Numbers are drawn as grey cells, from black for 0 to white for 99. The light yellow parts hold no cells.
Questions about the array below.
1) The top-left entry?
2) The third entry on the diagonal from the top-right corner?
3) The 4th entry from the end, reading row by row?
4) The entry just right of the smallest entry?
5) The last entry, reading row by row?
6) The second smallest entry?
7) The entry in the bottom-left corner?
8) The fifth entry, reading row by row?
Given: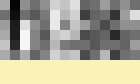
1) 66
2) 43
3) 71
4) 56
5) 47
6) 6
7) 66
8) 56

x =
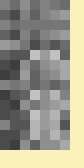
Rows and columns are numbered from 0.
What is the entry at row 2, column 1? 42
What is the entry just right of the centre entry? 50
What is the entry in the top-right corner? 42
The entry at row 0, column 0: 50
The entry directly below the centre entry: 38
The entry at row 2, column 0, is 50
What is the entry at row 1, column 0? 38
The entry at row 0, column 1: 42
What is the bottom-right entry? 65
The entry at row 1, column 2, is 50
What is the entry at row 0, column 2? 55
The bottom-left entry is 29
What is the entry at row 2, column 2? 46
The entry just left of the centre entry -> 60

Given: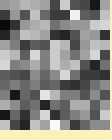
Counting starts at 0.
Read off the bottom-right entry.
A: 54
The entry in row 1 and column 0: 23
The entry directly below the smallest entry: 14
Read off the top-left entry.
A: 59
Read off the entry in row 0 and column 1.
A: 63
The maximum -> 97
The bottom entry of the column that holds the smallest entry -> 75
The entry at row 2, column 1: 19
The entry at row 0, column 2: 71
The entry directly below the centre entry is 54
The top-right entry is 63
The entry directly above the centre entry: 79
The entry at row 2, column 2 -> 59
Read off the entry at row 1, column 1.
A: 59
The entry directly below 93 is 59

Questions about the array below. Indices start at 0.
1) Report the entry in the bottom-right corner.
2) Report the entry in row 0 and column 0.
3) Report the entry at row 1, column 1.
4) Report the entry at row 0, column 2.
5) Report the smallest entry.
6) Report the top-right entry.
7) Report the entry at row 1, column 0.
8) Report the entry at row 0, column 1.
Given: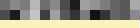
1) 53
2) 43
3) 11
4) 48
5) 7
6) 66
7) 29
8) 53

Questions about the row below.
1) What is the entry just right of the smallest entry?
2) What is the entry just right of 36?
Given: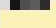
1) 31
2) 17

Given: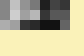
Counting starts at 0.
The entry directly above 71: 47
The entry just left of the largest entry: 52
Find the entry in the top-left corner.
52
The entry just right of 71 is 21
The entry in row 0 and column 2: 57
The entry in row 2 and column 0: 67

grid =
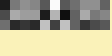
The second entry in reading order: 47
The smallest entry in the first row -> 11
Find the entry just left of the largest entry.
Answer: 34
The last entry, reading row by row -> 34
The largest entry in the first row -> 97
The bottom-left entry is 43
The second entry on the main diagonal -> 66
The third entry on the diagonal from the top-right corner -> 21
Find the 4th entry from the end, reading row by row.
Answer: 38
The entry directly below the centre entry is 25

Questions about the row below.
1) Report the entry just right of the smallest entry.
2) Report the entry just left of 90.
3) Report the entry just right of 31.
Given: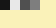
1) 90
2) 8
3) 49
